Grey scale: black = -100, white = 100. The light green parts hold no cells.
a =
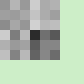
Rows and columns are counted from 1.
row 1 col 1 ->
17
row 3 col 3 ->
18
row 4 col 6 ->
-31
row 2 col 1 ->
25
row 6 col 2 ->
3
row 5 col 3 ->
27
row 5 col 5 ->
4
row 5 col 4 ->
-28
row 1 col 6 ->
40
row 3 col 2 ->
31
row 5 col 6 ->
5

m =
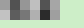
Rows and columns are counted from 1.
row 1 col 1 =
24
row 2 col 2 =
-27
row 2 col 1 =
52
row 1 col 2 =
-36

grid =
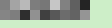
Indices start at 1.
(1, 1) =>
0
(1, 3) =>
45
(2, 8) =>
-22
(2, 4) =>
14
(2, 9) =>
17

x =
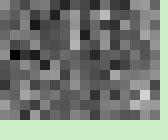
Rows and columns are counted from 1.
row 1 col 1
14
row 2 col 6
-74
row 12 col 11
-8
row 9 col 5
-24
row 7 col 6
8
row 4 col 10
-15
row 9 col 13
-12
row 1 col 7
-70
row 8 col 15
1
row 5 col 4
8
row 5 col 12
-53
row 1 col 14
14
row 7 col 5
-73
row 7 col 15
-23
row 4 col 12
-44
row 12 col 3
-61
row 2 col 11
46
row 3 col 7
-29
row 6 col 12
-25
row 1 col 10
-69
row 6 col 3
-61
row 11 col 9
-38
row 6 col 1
13
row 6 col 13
-38
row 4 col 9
-76
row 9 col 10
-31
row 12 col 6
-19
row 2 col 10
7
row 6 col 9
-43
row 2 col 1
-11
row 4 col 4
-13
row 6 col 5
-22
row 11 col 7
-35
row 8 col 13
-4
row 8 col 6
18
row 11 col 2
-14
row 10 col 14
-26

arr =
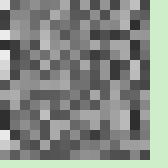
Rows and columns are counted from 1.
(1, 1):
77
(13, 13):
45
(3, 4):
-15
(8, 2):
-45
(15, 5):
27
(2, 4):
-15
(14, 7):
-25
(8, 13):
-9
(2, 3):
7
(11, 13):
13
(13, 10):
28
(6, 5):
-13
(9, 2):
19
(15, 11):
10
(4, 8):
-7
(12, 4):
-27
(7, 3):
-23
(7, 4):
-39
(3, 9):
22
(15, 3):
-28
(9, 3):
13
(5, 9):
1
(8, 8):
-30
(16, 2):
-28
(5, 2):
-53
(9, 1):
-35
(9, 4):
12
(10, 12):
31
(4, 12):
-56
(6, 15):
-13
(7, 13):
-39
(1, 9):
24
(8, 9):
-10
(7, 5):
34

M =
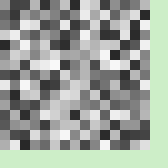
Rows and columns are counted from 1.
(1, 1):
21
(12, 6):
64
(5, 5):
64
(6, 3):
49
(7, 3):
-47
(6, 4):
5
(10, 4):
61
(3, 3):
85
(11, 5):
22
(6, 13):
11
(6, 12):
-69
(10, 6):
28
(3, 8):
-55
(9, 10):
-38
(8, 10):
-4
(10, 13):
19
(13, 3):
24
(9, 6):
-51
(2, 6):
2
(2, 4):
-2
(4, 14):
-66
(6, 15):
4
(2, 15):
-68
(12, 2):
39
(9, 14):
-36
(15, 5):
-17
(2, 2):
-56
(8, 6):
-42
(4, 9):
90
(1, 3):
-46
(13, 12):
-55
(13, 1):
-31
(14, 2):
-41
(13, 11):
27
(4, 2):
86
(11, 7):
48
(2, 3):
27

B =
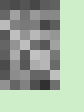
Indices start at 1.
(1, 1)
-35
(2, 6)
7
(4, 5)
25
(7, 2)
13
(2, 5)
6
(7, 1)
-41
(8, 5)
-19
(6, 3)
-29
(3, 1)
47
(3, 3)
-5
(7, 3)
-32
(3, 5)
-45
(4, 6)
17
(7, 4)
35
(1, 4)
-44
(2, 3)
-9
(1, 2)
-41

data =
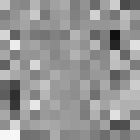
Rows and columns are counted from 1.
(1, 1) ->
55
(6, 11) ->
8
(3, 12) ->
21
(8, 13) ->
-4
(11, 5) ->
22
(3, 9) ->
18
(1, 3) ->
6
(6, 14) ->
42
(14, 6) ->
34
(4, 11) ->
-1
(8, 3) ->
24
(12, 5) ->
21
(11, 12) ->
46
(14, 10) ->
-2
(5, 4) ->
29
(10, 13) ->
48
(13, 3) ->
19
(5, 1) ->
10
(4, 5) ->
-9
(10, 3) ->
29
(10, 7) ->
15
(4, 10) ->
-23
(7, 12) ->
49
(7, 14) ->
-3
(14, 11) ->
-14
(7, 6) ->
14
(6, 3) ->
18
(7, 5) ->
21
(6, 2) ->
-3
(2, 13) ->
49
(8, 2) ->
32
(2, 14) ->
28
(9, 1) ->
-21
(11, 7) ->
17
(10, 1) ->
-27
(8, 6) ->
35
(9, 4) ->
34

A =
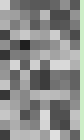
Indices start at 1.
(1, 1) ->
67
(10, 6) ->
46
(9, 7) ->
-3
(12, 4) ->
-10
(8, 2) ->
-26
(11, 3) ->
7
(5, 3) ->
-76
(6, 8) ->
50
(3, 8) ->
-5
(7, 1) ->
12
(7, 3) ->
-26
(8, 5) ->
-53
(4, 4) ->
33
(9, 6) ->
-12
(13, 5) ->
66
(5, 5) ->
-4
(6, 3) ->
-6
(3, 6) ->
-34
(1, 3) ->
-25
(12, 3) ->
-38
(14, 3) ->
44
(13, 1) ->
16
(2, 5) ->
45
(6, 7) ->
40
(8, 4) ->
-38
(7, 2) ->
66
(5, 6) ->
14
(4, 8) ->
-41
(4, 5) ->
26
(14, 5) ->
25
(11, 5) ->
17
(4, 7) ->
-5
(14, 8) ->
-23
